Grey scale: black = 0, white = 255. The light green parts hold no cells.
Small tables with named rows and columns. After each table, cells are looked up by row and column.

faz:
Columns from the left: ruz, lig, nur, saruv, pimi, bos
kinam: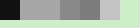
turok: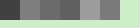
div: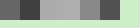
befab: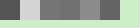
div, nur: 172
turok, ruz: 65
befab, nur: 117
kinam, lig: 166
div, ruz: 102
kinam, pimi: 125
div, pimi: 137
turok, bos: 122
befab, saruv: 113
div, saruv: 174
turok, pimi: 157
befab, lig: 213
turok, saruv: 96
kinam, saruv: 137
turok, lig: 127
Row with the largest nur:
div

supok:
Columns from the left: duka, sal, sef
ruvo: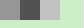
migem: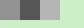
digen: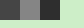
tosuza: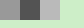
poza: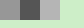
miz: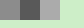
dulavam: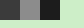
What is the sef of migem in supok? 181
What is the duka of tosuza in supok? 153
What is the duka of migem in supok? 146
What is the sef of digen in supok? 46
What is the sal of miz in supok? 89
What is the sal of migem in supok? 86
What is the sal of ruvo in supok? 82
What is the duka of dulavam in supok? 59
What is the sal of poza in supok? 85
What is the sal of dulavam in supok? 140
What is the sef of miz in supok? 171
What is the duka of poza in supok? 151

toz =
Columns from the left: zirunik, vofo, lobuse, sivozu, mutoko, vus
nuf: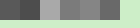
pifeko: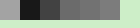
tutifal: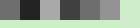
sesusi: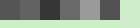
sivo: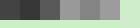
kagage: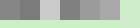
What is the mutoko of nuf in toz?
133
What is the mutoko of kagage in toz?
155
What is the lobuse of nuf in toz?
169
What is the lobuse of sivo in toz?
89
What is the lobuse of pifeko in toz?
66
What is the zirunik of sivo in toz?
67
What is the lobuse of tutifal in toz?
169
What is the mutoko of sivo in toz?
132
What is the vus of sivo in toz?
156
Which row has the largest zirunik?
pifeko

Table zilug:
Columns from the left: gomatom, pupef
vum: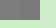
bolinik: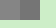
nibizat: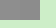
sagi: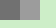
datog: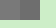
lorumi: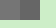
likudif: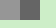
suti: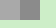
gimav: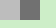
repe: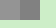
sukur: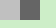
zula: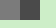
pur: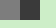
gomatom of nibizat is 142
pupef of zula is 74
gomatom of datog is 121
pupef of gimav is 113
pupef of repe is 129
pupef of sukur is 101
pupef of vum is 122
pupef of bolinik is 117

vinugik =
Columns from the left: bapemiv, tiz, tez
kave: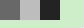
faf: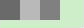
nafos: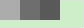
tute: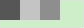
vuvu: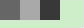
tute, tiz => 196
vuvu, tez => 56
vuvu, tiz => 169
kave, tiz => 189
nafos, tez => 89
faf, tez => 128
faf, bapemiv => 106
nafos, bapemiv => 172
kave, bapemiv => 104
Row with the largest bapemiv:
nafos

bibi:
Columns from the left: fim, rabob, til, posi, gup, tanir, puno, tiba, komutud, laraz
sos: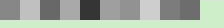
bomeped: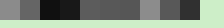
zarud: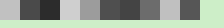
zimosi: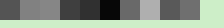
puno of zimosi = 105
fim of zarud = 193
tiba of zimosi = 175
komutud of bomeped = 88
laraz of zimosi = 111
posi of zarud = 207
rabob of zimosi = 129
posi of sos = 169
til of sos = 104
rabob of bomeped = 101
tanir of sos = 159
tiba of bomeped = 140
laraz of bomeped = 48
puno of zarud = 68
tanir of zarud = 79
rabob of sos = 192
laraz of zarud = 86
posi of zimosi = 63
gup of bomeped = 92
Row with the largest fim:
zarud

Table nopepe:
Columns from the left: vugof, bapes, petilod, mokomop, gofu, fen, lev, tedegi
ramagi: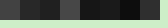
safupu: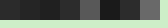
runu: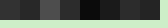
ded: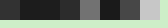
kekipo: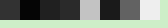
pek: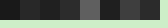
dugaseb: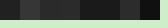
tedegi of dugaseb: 16
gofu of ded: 114
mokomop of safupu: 44
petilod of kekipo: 32
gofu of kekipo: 195
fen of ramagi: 26
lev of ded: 71

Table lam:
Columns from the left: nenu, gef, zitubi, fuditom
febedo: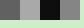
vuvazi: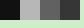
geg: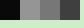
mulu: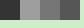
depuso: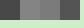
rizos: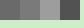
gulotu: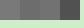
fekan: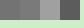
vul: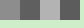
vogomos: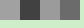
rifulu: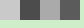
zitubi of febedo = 14
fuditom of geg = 63
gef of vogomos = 65
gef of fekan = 122
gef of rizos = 122
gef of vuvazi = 183

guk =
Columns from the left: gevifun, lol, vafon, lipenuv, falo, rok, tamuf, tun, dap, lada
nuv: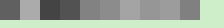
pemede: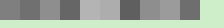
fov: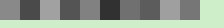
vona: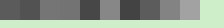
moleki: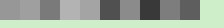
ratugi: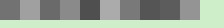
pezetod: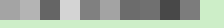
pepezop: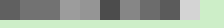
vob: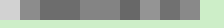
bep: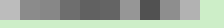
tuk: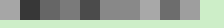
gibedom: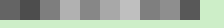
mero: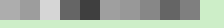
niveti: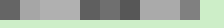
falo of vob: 132
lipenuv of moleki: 179
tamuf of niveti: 87
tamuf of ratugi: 121
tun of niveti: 170
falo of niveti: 95
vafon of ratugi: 106
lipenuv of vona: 115
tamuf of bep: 150
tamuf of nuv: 164
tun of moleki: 57

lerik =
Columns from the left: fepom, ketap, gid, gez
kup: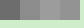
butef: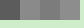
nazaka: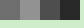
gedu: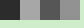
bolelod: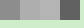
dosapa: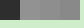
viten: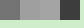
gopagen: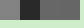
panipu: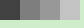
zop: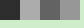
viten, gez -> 61
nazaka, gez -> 40
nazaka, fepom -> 110
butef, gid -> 124
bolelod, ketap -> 174
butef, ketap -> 138

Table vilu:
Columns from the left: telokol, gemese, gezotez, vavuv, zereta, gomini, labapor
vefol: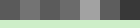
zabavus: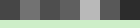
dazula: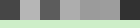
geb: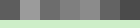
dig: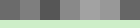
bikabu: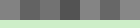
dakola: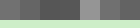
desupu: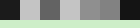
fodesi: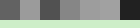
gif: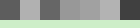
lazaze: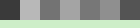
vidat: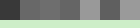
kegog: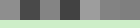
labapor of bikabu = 135
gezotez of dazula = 92
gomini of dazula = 157
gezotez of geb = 109
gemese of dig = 126
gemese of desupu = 196
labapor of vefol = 56
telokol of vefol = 90
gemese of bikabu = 99
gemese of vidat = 104
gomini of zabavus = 88
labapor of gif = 64
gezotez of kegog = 132
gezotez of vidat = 110

